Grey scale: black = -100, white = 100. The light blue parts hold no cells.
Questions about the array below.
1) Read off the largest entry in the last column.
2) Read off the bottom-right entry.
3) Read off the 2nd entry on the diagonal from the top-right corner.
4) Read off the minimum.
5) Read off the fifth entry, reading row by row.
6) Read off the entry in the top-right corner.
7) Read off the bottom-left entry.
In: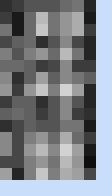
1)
-25
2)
-44
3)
35
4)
-89
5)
-34
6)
-71
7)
25

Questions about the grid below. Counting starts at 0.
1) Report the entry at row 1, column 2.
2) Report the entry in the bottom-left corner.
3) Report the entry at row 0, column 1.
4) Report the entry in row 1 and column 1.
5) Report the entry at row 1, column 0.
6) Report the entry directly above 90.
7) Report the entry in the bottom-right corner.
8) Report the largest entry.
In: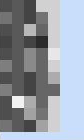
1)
-47
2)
-10
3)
-30
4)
-30
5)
-10
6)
-30
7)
64
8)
90

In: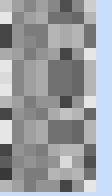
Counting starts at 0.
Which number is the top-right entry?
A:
61
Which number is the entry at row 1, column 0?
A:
80
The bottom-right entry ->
80
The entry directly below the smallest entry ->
42
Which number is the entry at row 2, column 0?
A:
-46
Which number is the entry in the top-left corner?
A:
52
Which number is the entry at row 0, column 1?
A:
25
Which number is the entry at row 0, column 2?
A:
6
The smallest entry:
-56
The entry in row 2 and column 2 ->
-3
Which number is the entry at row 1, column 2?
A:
25
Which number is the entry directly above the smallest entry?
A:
-28
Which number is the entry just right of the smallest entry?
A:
15
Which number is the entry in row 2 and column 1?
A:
15
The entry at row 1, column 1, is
6

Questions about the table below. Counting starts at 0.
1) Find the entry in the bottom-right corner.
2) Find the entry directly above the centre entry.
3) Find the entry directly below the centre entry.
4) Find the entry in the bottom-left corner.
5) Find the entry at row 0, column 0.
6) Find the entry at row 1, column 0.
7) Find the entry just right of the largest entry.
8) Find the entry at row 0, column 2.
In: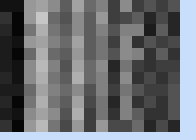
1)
-70
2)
-27
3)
-17
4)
-61
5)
-86
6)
-61
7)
-17
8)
19

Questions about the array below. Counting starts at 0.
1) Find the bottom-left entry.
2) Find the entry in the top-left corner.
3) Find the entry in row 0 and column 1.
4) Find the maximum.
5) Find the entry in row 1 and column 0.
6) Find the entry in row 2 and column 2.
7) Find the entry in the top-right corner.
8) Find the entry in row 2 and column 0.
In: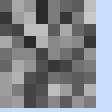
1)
16
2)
-20
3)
32
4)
57
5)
-57
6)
49
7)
49
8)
-37

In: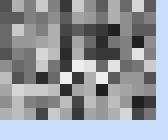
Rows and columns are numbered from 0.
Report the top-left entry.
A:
-36
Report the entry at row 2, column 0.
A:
-18
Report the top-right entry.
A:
-28
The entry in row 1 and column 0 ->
-28
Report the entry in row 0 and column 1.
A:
38
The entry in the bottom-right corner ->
-8
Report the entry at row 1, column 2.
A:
1
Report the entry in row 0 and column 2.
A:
1
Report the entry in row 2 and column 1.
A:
58
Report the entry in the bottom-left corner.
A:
38

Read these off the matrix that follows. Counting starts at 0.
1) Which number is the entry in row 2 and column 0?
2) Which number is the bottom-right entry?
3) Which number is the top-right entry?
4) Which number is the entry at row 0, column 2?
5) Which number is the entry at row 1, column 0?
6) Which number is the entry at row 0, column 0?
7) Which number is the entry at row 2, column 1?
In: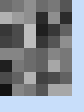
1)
-57
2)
31
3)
-33
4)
12
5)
40
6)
-15
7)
-41

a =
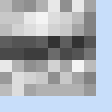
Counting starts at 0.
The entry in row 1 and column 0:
57
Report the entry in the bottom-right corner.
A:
20
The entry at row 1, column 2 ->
82
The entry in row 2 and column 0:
47
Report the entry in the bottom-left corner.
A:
47
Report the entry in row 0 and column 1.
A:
20
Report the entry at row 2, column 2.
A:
73
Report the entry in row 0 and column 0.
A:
47
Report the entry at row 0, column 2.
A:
12

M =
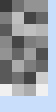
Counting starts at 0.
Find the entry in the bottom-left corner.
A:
88
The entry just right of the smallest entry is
-11
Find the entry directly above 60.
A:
-20
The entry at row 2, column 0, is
-30
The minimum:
-56
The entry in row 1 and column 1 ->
50
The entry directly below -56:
-2

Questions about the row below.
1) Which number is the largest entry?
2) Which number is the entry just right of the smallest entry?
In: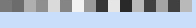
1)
90
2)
45
